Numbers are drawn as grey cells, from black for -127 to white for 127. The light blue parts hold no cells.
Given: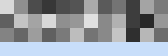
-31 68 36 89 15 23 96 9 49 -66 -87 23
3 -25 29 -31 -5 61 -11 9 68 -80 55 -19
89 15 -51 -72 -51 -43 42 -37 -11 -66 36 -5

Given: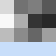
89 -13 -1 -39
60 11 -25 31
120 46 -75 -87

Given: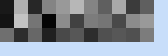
-108 67 -10 -122 12 -62 -3 -10 -54 12 25
-16 -82 -24 -95 -54 -40 -82 -47 -40 -47 -3
-102 48 -88 4 25 55 4 -32 41 -68 -32

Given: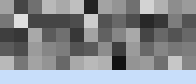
-65 -72 41 -36 -15 -72 35 -30 6 41 -58 -23 -44 -23
57 -8 35 20 -23 41 57 49 -109 20 27 -15 71 6
-36 -50 27 6 -2 -44 -36 13 -65 27 -23 6 -8 -2
35 -58 -15 57 41 63 -93 35 20 -15 83 49 13 27
-8 95 -58 -58 -58 -50 77 -44 -23 -50 -87 -72 -2 -44

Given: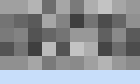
32 32 52 -18 38 -5 46 67 38 24
16 16 38 -5 16 10 32 52 24 10
-11 -25 -37 38 3 -64 -11 -51 -25 16
-5 3 -44 -25 -11 24 24 -31 10 -37
-44 -11 -64 59 -44 67 46 -58 -18 -51

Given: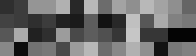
-80 -67 21 21 49 -87 56 -19 35 15 56 35 15 -26
8 -115 -13 -7 -54 28 56 -19 8 49 15 -109 -7 1
-61 -67 -80 -67 -94 -101 -34 -109 -87 64 -40 43 1 -7
-40 43 -94 -80 28 -54 -34 -47 -73 70 -73 -73 -123 -123

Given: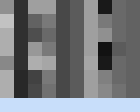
8 -79 46 38 -55 -36 38 -102 -22 -29
16 -79 31 31 -55 -36 31 -102 -22 -29
46 -79 24 -6 -55 -36 31 -109 -36 -29
66 -79 -29 -6 -55 -36 31 -6 -22 -29
46 -79 -49 -22 -55 -36 31 16 -22 -29
46 -87 -55 -14 -55 -36 31 8 -14 -29
46 -87 -61 -6 -55 -36 31 0 -22 -29
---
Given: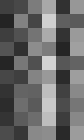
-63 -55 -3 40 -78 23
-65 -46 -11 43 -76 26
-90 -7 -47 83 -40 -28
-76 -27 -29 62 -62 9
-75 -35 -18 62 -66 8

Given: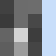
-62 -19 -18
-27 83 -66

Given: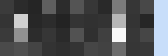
-68 -84 -90 -32 -83 -43 -72 -86 -4 -73 -55
-69 17 -83 -73 -85 -45 -79 -63 120 -72 -57

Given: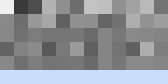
111 -69 -50 51 14 -18 67 62 16 34 57 -12
8 -14 -3 -9 -9 -8 -20 5 -7 9 8 4
8 -16 -2 -11 -10 -8 -21 5 -8 9 9 5

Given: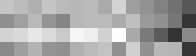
69 60 47 69 58 56 58 42 83 31 18 1 -14 -39
83 89 103 91 74 117 110 81 125 41 -5 -36 -75 10

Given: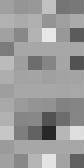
32 21 24 65 -10 -7
33 8 51 103 24 -36
59 30 -18 5 37 -45
30 39 39 39 38 40
49 6 8 -45 -18 6
27 39 39 39 39 39

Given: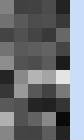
1 -62 -61 -51 -92
-59 -46 -59 -70 -24
13 -44 -50 -36 -100
-72 25 -39 -60 -6
48 -45 -29 9 -117
